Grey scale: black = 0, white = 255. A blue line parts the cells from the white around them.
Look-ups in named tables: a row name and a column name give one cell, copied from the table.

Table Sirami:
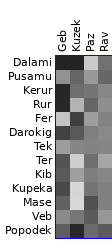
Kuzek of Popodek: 40
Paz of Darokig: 128
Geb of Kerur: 39
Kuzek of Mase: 215
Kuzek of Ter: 206
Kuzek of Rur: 179
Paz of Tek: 131
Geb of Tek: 156
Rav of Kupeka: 128
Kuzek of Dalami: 35
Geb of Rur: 40
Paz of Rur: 102
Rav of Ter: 166
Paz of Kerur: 116
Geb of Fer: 195
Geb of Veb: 138
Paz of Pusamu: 152

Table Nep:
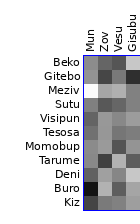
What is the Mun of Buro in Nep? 19
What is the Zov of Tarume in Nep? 64
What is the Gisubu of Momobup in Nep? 148
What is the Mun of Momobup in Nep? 139
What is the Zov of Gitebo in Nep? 70
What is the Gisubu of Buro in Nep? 165
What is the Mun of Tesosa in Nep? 113
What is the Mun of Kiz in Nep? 68

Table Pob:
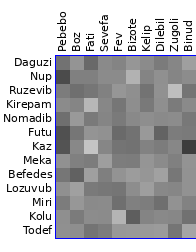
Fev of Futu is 106
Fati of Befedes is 159
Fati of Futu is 148
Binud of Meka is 147
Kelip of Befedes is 150
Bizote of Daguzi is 150
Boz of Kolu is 123
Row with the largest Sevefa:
Meka

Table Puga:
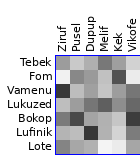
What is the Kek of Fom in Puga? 82
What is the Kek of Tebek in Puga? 159
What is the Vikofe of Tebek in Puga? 210
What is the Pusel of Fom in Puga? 136
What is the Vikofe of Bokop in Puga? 61
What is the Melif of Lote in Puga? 244
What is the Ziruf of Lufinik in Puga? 180
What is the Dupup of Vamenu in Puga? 160
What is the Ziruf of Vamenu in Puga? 56
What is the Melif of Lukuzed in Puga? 95
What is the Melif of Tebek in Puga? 120
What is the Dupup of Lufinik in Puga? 55
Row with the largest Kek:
Lote

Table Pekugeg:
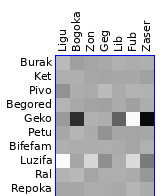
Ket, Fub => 168
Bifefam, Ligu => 175
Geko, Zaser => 9
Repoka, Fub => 181
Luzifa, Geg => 143
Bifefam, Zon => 173
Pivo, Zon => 171
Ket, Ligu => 174
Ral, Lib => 175
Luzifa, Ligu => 250
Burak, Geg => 169
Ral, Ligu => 179
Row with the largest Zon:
Luzifa

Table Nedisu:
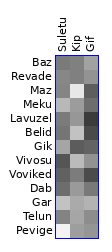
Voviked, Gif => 75
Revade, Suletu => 135
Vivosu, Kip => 187
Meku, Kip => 156
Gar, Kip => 170
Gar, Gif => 179
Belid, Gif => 74
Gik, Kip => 92
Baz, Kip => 128
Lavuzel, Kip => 151
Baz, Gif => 162
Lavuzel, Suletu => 123
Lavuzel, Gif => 59
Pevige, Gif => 149
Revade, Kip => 128
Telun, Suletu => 131

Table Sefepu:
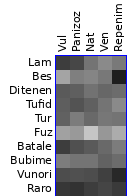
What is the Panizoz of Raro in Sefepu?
50
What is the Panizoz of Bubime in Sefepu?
116
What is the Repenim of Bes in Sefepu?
30
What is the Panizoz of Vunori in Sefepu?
80
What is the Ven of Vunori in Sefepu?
64
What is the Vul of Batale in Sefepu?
61
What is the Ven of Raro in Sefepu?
69
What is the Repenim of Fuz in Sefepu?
172
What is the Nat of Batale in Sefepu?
90
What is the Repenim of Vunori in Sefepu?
40
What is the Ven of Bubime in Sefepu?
98
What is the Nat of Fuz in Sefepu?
197
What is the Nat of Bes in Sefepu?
133
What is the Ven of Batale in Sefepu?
105

